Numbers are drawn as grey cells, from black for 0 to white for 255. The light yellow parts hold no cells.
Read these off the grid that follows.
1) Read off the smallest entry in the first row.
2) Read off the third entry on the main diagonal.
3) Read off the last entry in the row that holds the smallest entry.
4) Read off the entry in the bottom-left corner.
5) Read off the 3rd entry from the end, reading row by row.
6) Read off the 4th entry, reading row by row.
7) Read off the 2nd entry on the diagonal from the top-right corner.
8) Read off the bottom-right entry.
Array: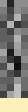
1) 38
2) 179
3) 109
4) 66
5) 164
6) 140
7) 140
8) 66

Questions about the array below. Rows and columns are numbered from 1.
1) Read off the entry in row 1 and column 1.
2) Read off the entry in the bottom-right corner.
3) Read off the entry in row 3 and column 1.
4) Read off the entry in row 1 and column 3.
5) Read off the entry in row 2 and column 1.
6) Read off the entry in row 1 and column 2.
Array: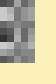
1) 78
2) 135
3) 202
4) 161
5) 202
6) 91

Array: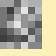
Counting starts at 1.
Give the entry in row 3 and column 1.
118
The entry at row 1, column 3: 102
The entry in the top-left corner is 161
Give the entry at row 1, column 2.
161
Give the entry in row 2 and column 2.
61
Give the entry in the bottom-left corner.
161
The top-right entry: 176
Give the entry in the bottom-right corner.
134
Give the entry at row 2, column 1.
118
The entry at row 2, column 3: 147

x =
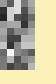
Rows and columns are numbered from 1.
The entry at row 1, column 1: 153
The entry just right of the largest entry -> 137
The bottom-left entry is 121
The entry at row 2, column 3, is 221
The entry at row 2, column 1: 51
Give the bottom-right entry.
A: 181
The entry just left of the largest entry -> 108
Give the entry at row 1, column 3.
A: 221
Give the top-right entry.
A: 168
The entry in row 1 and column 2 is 92
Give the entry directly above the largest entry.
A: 51

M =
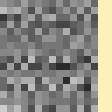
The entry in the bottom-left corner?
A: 205
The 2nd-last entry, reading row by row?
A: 81
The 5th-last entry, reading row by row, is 147
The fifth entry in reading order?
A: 119
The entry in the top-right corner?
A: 105
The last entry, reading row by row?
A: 173
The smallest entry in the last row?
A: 69
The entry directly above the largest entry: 135
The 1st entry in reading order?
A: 147
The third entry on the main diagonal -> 69
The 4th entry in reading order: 159
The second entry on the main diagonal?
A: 159

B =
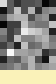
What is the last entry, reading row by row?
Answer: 163
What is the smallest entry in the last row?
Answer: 105
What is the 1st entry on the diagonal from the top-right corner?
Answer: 34
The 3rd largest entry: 219
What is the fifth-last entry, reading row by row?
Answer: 118
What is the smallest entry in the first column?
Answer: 5
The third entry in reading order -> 48
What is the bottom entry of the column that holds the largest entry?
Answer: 118
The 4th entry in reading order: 79
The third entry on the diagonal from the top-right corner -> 132
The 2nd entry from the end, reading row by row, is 148
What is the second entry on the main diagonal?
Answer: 91
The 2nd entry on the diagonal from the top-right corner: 132
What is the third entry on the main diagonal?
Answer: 179
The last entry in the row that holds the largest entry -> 79
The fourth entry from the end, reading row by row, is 179
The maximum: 250
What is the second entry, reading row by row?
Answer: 91
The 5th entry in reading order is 79
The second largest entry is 235
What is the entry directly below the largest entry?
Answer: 105
